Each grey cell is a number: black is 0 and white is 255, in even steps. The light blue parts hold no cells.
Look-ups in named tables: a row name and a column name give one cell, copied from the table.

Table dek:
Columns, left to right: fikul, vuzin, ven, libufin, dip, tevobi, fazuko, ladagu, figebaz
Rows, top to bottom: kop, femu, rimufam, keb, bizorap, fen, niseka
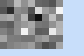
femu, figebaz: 245
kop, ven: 185
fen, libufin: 115
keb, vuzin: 93
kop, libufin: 145
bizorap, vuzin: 111
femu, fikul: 85
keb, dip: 168
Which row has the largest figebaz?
femu

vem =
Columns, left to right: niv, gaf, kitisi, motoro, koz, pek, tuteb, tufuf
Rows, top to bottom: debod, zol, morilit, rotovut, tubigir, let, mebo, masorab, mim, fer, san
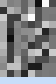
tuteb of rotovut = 203
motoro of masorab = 101
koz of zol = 180
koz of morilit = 252
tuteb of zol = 122
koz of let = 143
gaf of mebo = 63

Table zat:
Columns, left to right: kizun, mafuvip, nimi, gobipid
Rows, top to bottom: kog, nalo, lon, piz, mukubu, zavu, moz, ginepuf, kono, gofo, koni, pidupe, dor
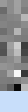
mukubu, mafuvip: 127
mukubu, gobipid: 127
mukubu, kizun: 111
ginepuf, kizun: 83
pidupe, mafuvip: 123
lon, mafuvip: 132
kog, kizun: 154
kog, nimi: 161
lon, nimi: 135

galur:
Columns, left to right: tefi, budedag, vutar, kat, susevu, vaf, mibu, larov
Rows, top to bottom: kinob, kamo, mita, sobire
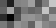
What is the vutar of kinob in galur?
131
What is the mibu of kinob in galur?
125
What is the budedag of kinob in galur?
30
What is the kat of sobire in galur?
136
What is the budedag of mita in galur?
3
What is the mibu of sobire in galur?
136
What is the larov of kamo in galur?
113
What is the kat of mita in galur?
146
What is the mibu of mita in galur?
114
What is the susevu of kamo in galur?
101
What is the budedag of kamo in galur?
164

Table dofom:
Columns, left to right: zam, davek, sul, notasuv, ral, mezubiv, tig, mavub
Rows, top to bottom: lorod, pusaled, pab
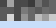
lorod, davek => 163
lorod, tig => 83
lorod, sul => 73
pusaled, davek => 89
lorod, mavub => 102
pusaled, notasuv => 122
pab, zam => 90
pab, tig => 158
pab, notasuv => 147
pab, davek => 213
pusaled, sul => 73
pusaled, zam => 90
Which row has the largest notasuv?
pab

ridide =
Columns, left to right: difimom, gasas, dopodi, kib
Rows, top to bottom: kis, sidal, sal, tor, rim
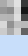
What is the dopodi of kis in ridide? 225
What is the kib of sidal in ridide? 22
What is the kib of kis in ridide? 55
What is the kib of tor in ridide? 185
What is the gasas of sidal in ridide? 140
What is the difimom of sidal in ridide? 150
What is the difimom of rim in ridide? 203
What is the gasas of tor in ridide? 146
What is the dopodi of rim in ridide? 209

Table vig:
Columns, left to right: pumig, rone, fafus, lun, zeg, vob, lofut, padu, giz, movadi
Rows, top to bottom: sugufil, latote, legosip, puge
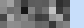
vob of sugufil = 94
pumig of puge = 110
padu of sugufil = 133
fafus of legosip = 120
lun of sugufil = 60
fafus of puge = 140
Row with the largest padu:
latote

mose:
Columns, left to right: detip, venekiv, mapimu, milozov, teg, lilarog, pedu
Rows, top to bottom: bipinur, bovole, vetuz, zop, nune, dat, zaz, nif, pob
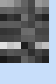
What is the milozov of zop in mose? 79
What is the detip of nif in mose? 72
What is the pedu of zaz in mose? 192
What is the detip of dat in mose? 65
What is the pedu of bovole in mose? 87
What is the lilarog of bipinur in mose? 153
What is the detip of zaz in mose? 226
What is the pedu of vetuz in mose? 34
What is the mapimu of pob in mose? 42
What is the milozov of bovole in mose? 90
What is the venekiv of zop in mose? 93
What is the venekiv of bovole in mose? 102
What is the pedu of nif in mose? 53
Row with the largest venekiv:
zaz

